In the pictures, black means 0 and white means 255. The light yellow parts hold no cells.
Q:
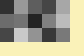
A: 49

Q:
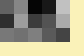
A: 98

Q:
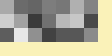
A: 170

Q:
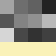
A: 164

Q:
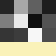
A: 37

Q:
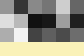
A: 150

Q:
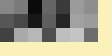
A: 135

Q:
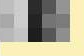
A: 190

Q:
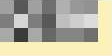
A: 160

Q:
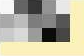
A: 246
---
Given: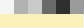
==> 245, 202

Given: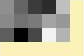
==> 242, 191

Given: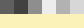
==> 237, 215

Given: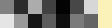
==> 229, 215

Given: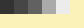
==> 236, 170

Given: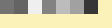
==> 239, 188

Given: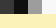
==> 248, 157

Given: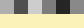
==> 205, 175
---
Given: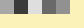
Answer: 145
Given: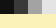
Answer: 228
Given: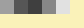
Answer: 225
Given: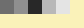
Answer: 228
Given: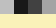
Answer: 164
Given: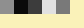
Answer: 121
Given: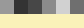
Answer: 111
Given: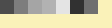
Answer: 111
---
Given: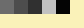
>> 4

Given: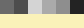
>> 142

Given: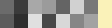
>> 100

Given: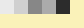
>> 44

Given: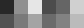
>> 101

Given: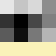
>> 50

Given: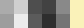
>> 137

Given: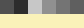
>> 116
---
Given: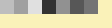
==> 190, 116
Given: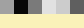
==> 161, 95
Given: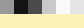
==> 153, 228
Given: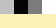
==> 193, 253
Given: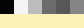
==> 5, 133
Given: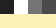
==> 33, 75
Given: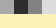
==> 169, 221
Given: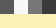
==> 89, 59
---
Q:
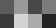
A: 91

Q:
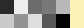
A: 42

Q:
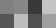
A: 128

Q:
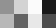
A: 146

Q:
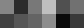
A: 134

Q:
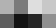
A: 178

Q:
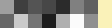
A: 159
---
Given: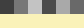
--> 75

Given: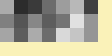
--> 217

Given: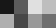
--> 71

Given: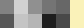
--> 181

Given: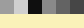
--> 137

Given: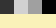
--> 209

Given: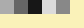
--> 23

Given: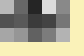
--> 97
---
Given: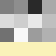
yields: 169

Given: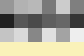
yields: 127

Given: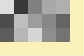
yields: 175

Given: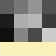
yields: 81

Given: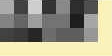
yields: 78

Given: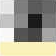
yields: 103
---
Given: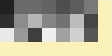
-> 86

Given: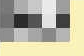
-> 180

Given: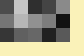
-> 89

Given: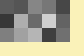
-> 112

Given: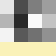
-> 145

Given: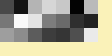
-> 234

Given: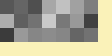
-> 114

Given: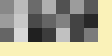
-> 123

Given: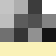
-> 20

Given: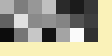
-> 48
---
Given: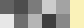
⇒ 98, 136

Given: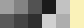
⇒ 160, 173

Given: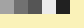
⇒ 163, 33

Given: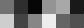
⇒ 114, 80

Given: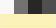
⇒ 248, 79

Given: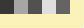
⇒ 55, 100

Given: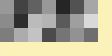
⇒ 152, 110

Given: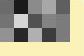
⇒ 107, 123

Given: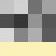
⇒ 196, 92
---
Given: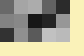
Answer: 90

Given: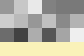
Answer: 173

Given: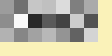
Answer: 162

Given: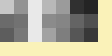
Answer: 233

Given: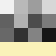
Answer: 131

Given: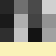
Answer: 19
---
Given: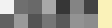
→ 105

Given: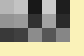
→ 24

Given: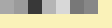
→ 56

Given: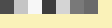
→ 247

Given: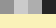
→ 174

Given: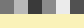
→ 58
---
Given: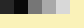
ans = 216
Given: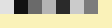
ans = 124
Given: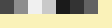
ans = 98
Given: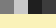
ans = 60
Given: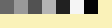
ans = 4
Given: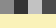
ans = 75
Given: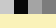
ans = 124
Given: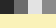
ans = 138
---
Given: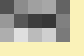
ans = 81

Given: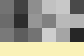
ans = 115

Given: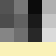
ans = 83

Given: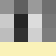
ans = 146

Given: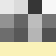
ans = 232

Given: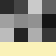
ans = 42

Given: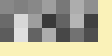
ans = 136

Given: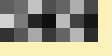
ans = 94

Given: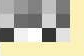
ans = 177

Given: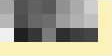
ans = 165
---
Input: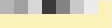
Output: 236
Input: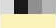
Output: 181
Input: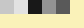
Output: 89
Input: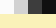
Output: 16
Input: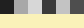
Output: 78
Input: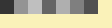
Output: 80
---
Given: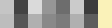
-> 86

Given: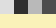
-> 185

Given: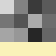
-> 84

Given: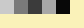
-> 122

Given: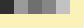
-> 134

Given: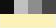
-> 141

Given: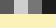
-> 118

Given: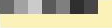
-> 90
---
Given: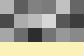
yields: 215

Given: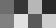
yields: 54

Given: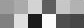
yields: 94

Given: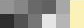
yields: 105

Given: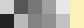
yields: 119

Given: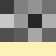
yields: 153

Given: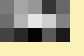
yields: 229

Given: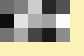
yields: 175

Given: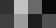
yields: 193
